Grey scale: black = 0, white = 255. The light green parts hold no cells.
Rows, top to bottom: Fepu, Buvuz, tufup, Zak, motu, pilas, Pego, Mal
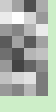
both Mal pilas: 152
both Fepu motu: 79

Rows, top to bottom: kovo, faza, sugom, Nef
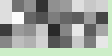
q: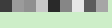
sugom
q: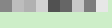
Nef
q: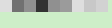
kovo

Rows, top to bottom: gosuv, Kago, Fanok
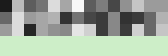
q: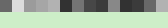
Kago
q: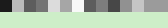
gosuv
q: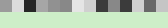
Fanok

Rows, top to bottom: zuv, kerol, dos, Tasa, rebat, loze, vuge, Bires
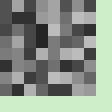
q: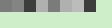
rebat
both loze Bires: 49
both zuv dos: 71
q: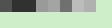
kerol
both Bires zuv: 164

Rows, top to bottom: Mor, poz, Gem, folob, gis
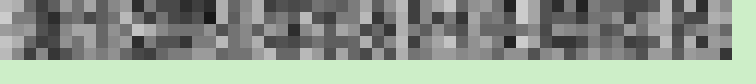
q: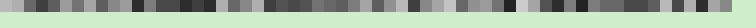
Mor
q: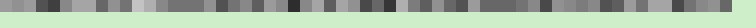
Gem
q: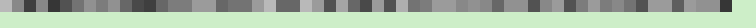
gis
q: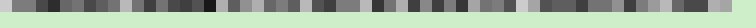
poz

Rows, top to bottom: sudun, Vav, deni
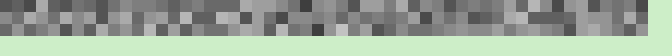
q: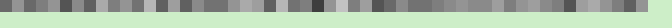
deni
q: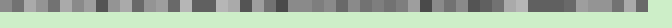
Vav

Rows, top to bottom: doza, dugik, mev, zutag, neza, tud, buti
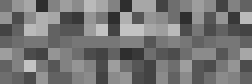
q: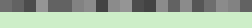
buti
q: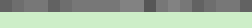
zutag
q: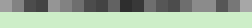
neza
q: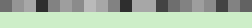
doza

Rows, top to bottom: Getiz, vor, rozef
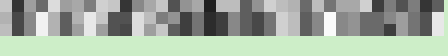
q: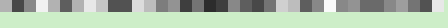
vor
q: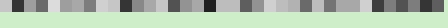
Getiz
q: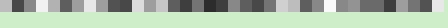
rozef

